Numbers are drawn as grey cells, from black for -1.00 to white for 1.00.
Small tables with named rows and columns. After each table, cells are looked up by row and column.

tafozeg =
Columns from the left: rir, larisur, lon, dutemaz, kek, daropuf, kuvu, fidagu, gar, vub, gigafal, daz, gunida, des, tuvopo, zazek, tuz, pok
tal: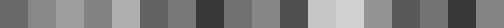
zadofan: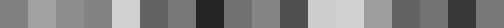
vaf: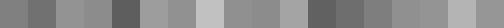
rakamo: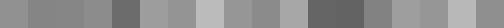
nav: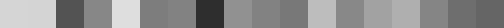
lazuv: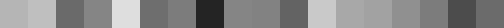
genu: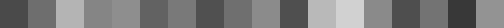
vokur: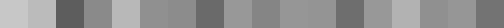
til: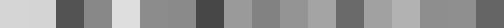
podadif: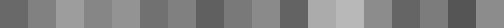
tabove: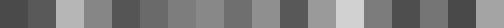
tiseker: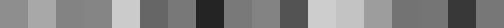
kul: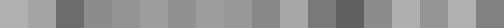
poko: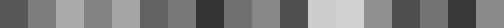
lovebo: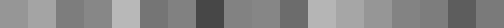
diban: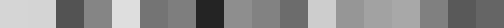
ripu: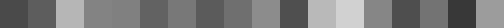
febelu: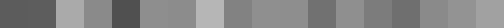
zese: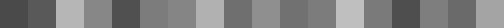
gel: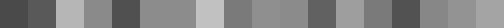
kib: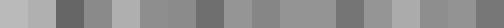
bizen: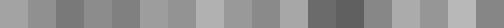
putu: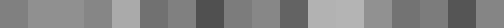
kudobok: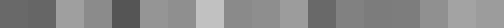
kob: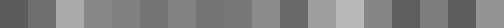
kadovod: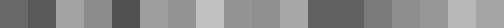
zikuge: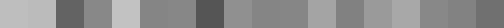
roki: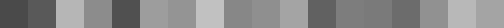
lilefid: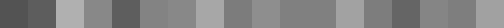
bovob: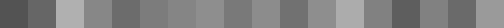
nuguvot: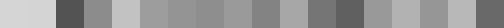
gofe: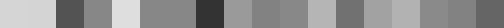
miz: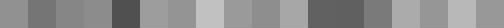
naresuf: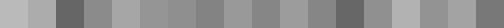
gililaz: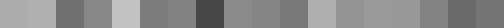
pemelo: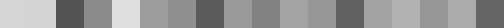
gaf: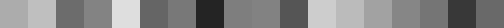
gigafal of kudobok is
0.22
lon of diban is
-0.35
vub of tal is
0.06
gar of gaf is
-0.01
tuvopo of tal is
-0.31
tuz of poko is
-0.56

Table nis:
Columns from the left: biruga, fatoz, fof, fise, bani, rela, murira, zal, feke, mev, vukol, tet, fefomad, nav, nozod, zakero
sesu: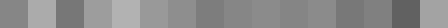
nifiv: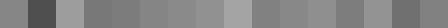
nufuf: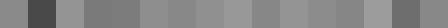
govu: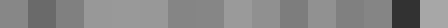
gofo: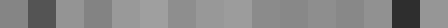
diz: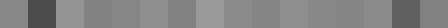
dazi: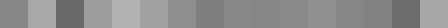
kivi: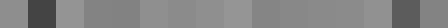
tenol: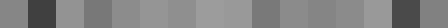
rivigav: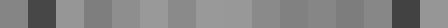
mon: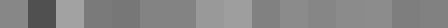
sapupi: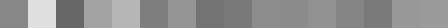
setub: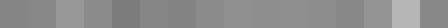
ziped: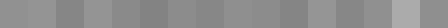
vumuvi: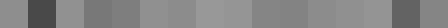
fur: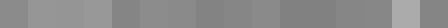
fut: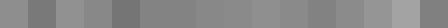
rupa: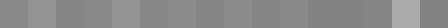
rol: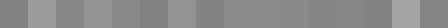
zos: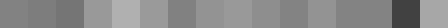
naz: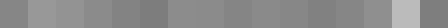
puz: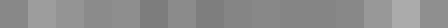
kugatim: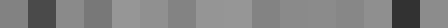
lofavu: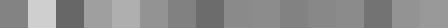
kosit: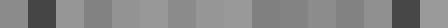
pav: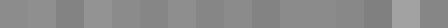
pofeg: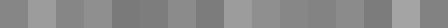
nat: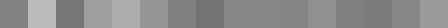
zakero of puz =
0.12
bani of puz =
0.11
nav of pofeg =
-0.03
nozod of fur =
0.34
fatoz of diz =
-0.40
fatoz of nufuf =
-0.43
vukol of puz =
0.04
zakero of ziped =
0.12
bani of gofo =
0.20
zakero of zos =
0.31
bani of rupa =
0.15
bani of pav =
0.09
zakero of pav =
0.05
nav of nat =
-0.03
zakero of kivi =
0.03
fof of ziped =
0.05
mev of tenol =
-0.05

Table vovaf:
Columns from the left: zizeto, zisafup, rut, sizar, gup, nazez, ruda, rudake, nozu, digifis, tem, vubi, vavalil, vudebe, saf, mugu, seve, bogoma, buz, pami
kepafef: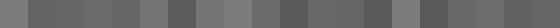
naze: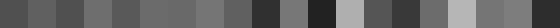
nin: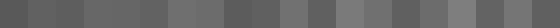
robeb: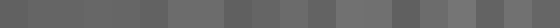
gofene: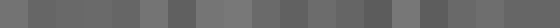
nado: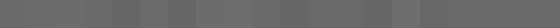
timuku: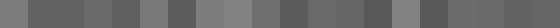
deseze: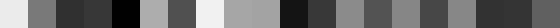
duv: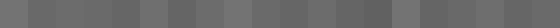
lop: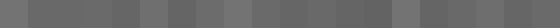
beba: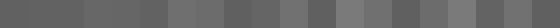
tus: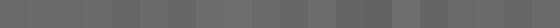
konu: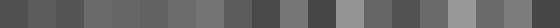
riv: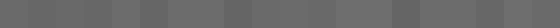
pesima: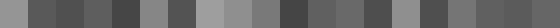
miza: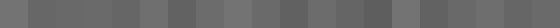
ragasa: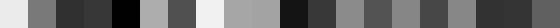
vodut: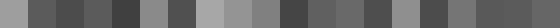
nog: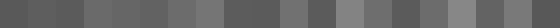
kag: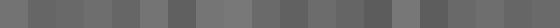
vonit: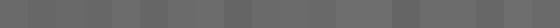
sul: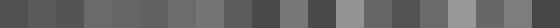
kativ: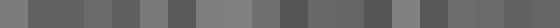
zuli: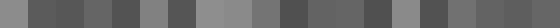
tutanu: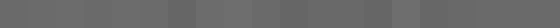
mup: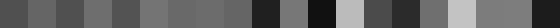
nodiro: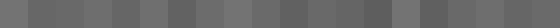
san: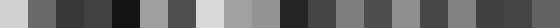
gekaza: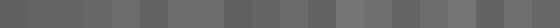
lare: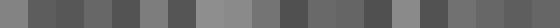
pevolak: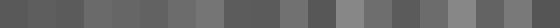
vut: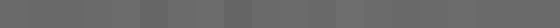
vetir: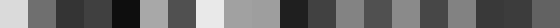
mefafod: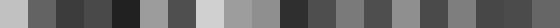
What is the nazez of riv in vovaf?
-0.20
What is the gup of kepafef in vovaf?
-0.20
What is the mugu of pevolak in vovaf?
-0.15
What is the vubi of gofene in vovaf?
-0.15
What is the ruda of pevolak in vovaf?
-0.15
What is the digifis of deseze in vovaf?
0.28
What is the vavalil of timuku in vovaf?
-0.21
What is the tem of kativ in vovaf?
-0.33
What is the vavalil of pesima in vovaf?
-0.18
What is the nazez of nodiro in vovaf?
-0.13
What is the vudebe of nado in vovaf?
-0.20
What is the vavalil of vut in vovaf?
-0.14
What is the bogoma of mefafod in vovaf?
-0.44
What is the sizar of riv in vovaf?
-0.19
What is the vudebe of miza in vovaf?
-0.26
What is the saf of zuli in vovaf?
0.08
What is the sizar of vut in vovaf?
-0.17
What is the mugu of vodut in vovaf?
-0.40
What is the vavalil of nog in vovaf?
0.03
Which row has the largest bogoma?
mup

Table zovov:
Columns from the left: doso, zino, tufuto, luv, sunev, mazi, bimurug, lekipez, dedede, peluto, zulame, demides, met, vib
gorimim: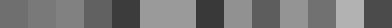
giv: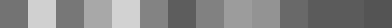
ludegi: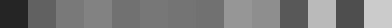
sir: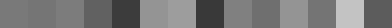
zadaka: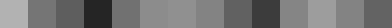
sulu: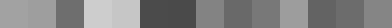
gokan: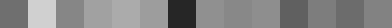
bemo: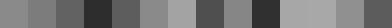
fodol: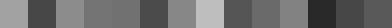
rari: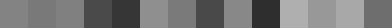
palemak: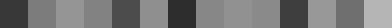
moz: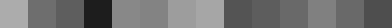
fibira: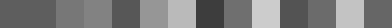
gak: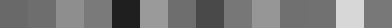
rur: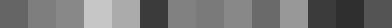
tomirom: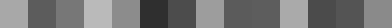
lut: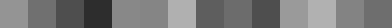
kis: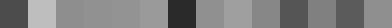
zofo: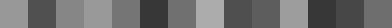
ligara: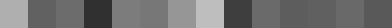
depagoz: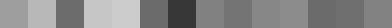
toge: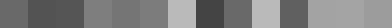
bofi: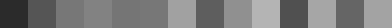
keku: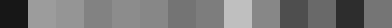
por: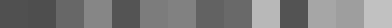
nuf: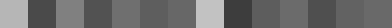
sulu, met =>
-0.15
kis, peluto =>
0.06
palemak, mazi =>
0.12
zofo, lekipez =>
0.35
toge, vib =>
0.22
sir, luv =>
-0.24
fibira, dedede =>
-0.13
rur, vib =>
-0.34
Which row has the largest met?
gak

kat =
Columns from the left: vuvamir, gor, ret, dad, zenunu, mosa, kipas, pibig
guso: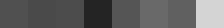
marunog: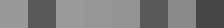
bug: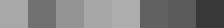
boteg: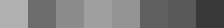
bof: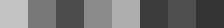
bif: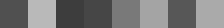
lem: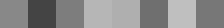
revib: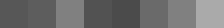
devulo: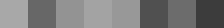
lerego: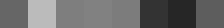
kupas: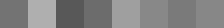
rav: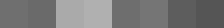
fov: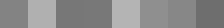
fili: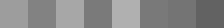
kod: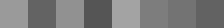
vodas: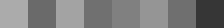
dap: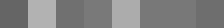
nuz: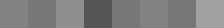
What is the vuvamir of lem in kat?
0.07
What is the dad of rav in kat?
0.38
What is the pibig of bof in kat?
-0.60
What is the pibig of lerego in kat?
-0.27
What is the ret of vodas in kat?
0.28
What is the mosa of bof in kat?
-0.54
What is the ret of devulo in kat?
0.15
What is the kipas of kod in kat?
-0.10
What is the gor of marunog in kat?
-0.30
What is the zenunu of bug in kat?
0.36
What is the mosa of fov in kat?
0.12
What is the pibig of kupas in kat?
0.06
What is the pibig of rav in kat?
-0.33
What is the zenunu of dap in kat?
0.35
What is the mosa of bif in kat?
0.29
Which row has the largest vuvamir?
bof

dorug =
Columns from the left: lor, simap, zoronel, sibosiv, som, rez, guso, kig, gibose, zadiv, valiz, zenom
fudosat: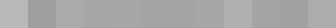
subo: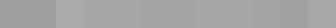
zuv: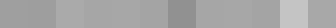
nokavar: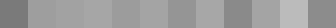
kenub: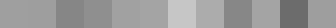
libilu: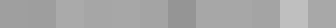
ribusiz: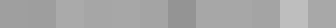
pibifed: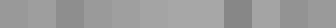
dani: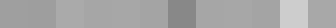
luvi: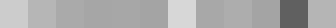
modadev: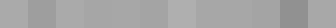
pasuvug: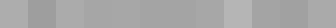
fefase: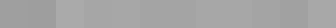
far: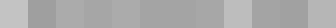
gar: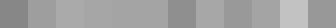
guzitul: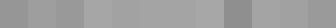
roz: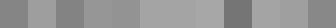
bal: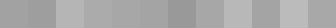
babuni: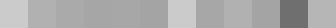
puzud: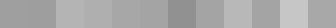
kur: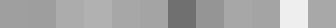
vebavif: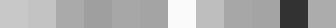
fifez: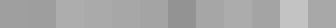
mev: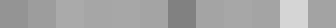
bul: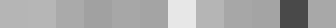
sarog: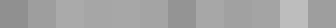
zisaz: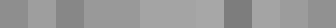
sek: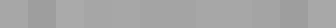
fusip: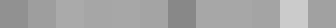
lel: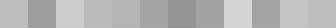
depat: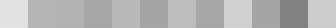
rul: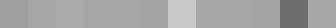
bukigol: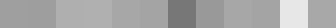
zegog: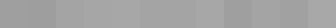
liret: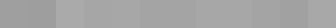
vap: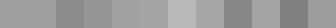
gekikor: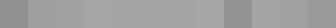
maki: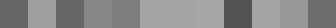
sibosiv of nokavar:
0.30
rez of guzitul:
0.29
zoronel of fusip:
0.33
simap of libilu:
0.24
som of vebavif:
0.31
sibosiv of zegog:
0.30
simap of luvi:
0.43
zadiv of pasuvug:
0.29
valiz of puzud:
0.55
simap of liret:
0.24
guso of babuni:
0.59
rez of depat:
0.29
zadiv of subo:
0.29
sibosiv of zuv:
0.30
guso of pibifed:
0.31
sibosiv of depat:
0.30
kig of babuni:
0.31
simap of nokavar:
0.24

